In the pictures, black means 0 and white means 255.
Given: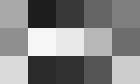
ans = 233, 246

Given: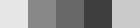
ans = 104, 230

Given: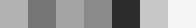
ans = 138, 245

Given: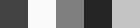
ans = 127, 250

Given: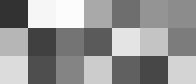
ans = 90, 252

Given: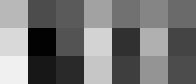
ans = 211, 240
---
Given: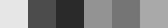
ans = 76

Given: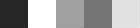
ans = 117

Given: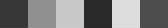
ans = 55

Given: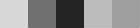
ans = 112

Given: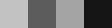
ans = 92

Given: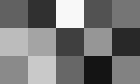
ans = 40

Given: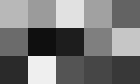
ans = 29

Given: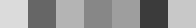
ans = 102
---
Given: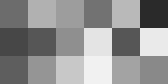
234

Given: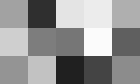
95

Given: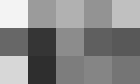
88

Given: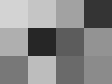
147

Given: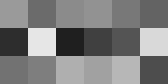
217

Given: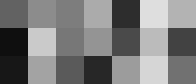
66

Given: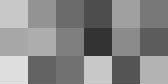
92
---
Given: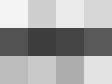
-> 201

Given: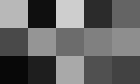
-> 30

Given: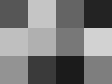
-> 58

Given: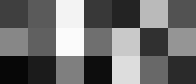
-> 27

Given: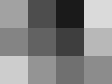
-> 148

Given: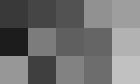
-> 63
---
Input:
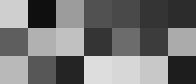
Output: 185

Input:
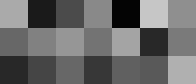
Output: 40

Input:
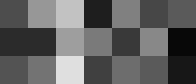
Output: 83

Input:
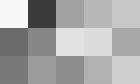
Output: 120

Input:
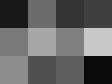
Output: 141

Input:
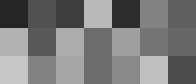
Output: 198
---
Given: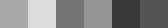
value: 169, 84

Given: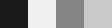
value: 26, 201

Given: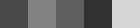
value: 73, 214

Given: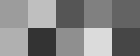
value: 156, 70

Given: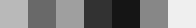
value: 185, 239

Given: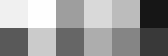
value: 240, 57
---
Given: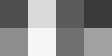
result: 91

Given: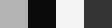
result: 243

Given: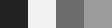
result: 109

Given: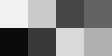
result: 70

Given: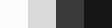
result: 58

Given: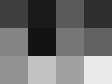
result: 91

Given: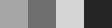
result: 213

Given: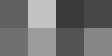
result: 58

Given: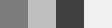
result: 64

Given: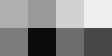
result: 209
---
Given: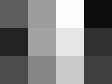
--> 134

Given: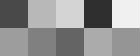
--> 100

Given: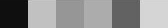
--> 172

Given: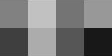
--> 172

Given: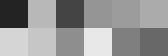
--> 232

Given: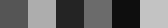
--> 107

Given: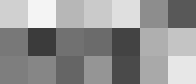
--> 74

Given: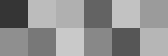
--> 136

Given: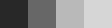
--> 103
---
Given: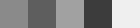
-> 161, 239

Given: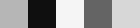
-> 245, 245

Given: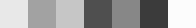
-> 79, 252

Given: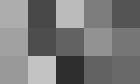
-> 98, 195

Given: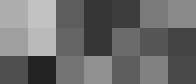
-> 54, 194

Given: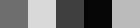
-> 64, 217

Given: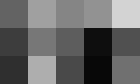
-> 93, 211
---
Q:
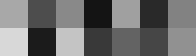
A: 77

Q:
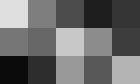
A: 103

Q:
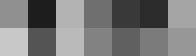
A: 29

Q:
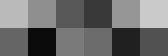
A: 143

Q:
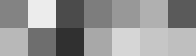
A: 236

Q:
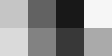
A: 98

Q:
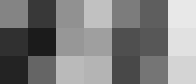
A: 27

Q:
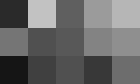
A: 80

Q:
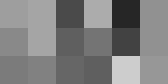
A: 165

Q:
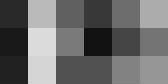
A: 219
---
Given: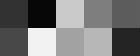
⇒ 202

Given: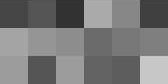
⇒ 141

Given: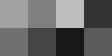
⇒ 190

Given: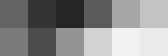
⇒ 37

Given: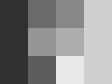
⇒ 172

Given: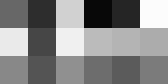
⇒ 240

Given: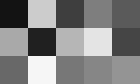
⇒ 182

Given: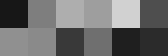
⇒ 174
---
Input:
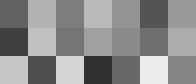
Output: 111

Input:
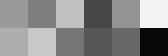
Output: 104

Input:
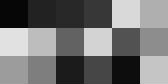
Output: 82

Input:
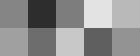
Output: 95

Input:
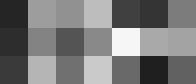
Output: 169

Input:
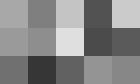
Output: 75
